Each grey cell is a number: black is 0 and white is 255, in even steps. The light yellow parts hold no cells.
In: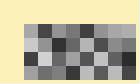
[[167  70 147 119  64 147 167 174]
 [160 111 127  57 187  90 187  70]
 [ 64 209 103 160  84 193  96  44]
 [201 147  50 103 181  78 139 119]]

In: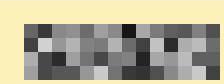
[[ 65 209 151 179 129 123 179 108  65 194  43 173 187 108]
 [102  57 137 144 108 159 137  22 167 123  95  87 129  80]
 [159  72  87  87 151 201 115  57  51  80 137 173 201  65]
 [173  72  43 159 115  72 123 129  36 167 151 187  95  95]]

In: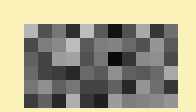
[[ 97  67 156 162  81 118  10  54 137 143  74]
 [ 74 125 137 188  89 125 131 105  81 149  89]
 [182  81 118  47 188  89  18  81 168  54 111]
 [118 143  97 118  67  67  97  40 149 111  54]
 [105  67  60  40 105  89 143  97  89 105 168]
 [ 60  97  40 175  54  32 156 125 131 137 149]]

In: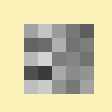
[[100 107 176 114 126]
 [ 79  58 169 139 147]
 [162 196 155 120  94]
 [190 203 147 120 162]
 [183 211 126 133 114]]

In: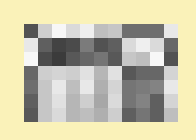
[[ 82 206 247 218 239 190 198 110 110 110 232]
 [110 198 232 190 232 175 212 117 123 131 232]
 [ 95 198 225 182 206 167 218 117 131  95 212]
 [ 88 198 218 182 190 175 206  95 117  95 190]
 [103 206 212 206 225 182 225  88 103 103 212]
 [232  95  67  75 123  82  95 218 239 218 103]
 [247  75  59  88 103 117  88 198 190 247  82]]

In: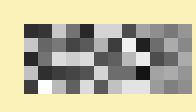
[[ 40 115 219 205 219  83  96 185 235  77 102 171]
 [ 47  54 199 115  40 212 212  77 163 142 121 149]
 [ 61 254 185  96 219  90 193 227 227 155 128 142]
 [199 102 121  69  90 179  61 241  32 109 171 136]
 [193  47  61  69  83 212 109 109  20 163 171 149]]

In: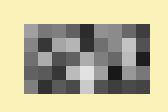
[[133  55 166 181  49 112 139 195  82]
 [160 120 127  97  43 145 139 104  62]
 [127  49  90  74 202  82  62  74  68]
 [112 173  82  97 173 127 104 187  30]
 [ 97  90  55 187 226 160  24 152 120]]

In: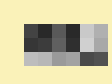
[[189 183 154 162  74  81]
 [ 54  60  96  47 208 168]
 [ 67  41  89  41 201 176]]
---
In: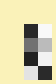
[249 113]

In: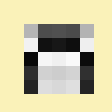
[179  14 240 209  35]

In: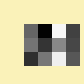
[ 65 136 119]

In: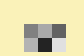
[98 35]

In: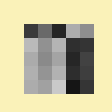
[142  47 164 148 172]

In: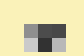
[72 50]

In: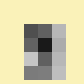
[183  25 197]
